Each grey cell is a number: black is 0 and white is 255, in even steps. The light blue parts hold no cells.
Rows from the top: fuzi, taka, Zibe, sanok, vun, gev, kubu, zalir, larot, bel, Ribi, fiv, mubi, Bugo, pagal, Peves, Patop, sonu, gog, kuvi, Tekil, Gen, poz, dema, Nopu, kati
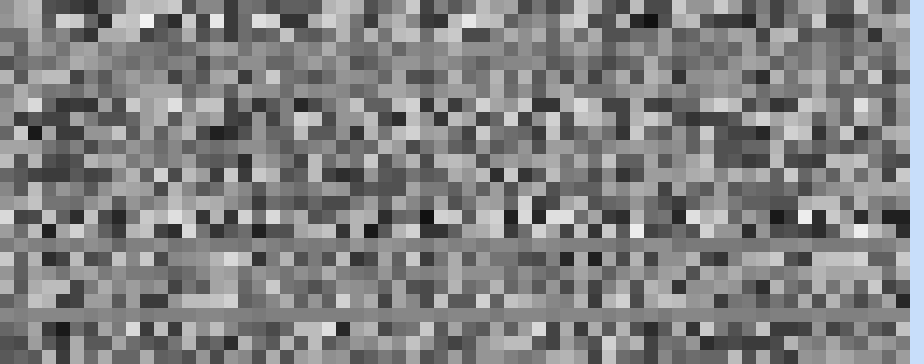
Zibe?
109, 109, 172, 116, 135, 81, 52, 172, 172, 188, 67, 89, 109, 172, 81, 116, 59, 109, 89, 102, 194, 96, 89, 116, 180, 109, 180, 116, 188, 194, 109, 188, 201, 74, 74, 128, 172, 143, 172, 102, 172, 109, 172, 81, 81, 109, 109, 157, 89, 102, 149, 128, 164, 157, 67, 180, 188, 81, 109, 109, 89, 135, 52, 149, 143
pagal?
149, 164, 194, 116, 116, 109, 143, 164, 89, 149, 122, 143, 188, 157, 180, 172, 143, 122, 59, 109, 96, 74, 102, 74, 74, 122, 157, 96, 172, 135, 96, 164, 81, 116, 164, 157, 102, 209, 59, 74, 164, 188, 81, 102, 109, 149, 109, 81, 59, 96, 143, 157, 122, 96, 96, 81, 81, 172, 188, 188, 96, 180, 128, 109, 135
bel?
102, 201, 25, 164, 59, 59, 149, 149, 194, 89, 164, 96, 149, 180, 74, 32, 45, 81, 149, 102, 102, 188, 89, 89, 143, 52, 180, 116, 188, 209, 157, 164, 116, 67, 201, 122, 109, 102, 59, 194, 74, 102, 143, 109, 52, 201, 109, 89, 149, 96, 201, 89, 67, 67, 39, 135, 209, 194, 52, 116, 201, 52, 96, 172, 180

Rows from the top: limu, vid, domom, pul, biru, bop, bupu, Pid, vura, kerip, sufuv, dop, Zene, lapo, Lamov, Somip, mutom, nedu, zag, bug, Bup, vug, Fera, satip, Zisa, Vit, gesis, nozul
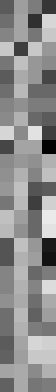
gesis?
164, 170, 138, 177
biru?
118, 192, 151, 138
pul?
200, 62, 200, 151
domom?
132, 164, 118, 200
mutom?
185, 144, 104, 226
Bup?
132, 177, 132, 220
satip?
110, 177, 124, 118

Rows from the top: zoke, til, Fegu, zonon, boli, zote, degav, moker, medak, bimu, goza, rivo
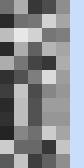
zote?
49, 82, 126, 218, 157
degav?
62, 196, 76, 134, 150
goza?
204, 104, 104, 55, 196
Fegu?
189, 231, 210, 118, 126

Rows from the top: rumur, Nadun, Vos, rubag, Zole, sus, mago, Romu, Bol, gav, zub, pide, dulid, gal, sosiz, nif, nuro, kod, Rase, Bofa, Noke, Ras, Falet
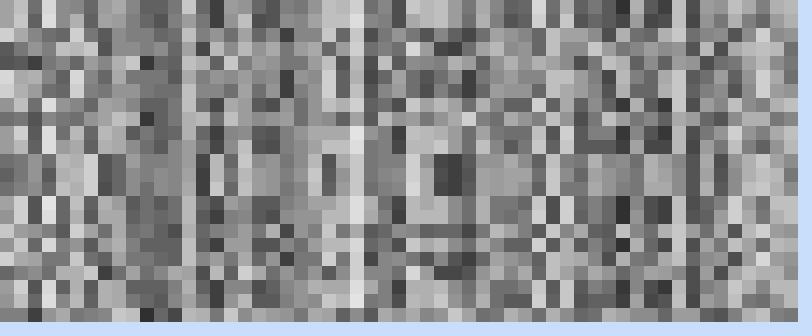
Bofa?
103, 127, 140, 111, 176, 176, 199, 63, 111, 162, 111, 134, 169, 162, 78, 184, 97, 207, 169, 111, 148, 119, 148, 90, 140, 207, 134, 134, 111, 215, 156, 71, 71, 84, 148, 176, 134, 169, 103, 191, 162, 127, 169, 148, 103, 134, 162, 156, 134, 78, 156, 78, 162, 191, 176, 176, 140
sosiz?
162, 207, 84, 227, 103, 191, 97, 176, 156, 90, 111, 90, 111, 184, 103, 78, 156, 140, 90, 90, 127, 140, 162, 162, 184, 221, 176, 111, 71, 184, 169, 184, 140, 111, 176, 119, 119, 103, 199, 78, 207, 103, 127, 103, 48, 134, 78, 63, 191, 78, 103, 127, 207, 156, 111, 191, 191
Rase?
207, 169, 162, 119, 119, 199, 111, 97, 162, 119, 119, 103, 97, 191, 134, 156, 119, 169, 103, 148, 63, 119, 119, 207, 119, 207, 71, 134, 140, 119, 84, 134, 84, 63, 103, 162, 148, 134, 97, 191, 176, 169, 134, 78, 176, 119, 111, 169, 191, 103, 140, 148, 78, 156, 215, 156, 148
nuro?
199, 156, 148, 127, 90, 207, 162, 111, 169, 111, 119, 97, 78, 176, 103, 127, 134, 156, 119, 176, 71, 148, 127, 199, 119, 169, 90, 103, 140, 134, 97, 103, 103, 71, 119, 184, 162, 127, 90, 199, 134, 169, 97, 90, 191, 134, 111, 176, 199, 156, 111, 169, 84, 184, 207, 156, 148
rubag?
90, 119, 148, 127, 191, 184, 199, 84, 140, 140, 127, 140, 103, 162, 71, 184, 140, 184, 148, 169, 119, 156, 169, 103, 156, 207, 111, 127, 111, 215, 156, 71, 63, 111, 162, 184, 140, 148, 103, 191, 140, 140, 199, 156, 119, 134, 156, 140, 148, 84, 184, 78, 169, 184, 191, 184, 111

